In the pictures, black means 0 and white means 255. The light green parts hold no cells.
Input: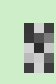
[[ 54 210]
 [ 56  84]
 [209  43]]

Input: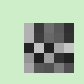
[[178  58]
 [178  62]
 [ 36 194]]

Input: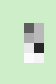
[[ 94 184]
 [171 185]
 [233  39]]

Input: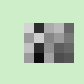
[[212  45]
 [155 205]
 [193  45]]

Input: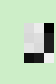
[[220 235]
 [216 221]
 [228 217]]

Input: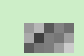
[[154 183]
 [170  63]
 [ 92 120]]

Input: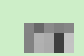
[[131 104]
 [130 177]
 [130 176]]

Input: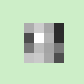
[[173 205]
 [ 77 255]
 [119 188]]
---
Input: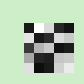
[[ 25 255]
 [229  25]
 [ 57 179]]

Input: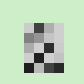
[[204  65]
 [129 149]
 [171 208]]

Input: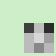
[[ 63 191]
 [187 215]
 [187 136]]

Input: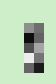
[[143 110]
 [ 14  99]
 [ 80 165]]

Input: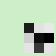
[[ 28 225]
 [206  13]
 [228  57]]

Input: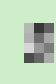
[[183  55]
 [177 109]
 [214 153]]

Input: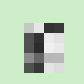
[[199 230]
 [ 81  50]
 [ 80  44]]

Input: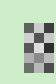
[[ 96 204]
 [208  84]
 [ 89 221]]

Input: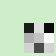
[[ 27 222]
 [175 195]
 [211  75]]
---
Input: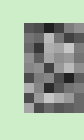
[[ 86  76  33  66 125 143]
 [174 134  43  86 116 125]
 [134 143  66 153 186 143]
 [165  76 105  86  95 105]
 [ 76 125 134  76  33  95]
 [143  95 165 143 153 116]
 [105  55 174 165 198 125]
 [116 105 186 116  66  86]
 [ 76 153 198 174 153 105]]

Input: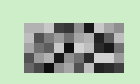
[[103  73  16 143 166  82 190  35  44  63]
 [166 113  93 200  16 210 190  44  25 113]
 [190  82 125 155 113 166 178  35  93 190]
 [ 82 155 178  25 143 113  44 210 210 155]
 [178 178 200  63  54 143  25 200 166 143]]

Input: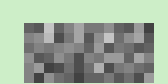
[[131 155  66  78 111  78 111 175  78 120 131 111  99]
 [143  88  99 143 120  78 131 120 155 155  99 165 131]
 [111 131 120 131 143 131  99 155  88 120 111  88  99]
 [131  66 143 111  99  66  99  99 120  88 111  78 155]
 [131 143 186  78 120 165  88 143 196 111 143 165  88]
 [ 99  88 196  99 131 165 120 120 143  99  88 155  66]]

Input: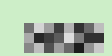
[[169  39  62  92 221 126  50  50]
 [135 189  81 157 104  27 146 200]
 [114 212 157  62 179  50 104 189]]

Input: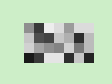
[[198  78  67 198 176  46 187]
 [209 164 143 131 209 120 187]
 [ 25  57 228 228  46 198  35]
 [143  57 237 219 155 219 219]]

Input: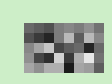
[[ 81  58  37 124 185  93 185 135]
 [144  70  47 209  58 175 230 114]
 [105  93  81 124 135 124 144 114]
 [165 144 175 175  27 165 156  93]
 [135 165 197  70  93 105  37 105]]

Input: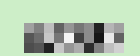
[[ 77  86  34 199 149 172  45 128 190 209]
 [160 128 190  98 149 118 140  34 181 160]
 [ 86 108 199 118 243  65 140  22 232  98]]
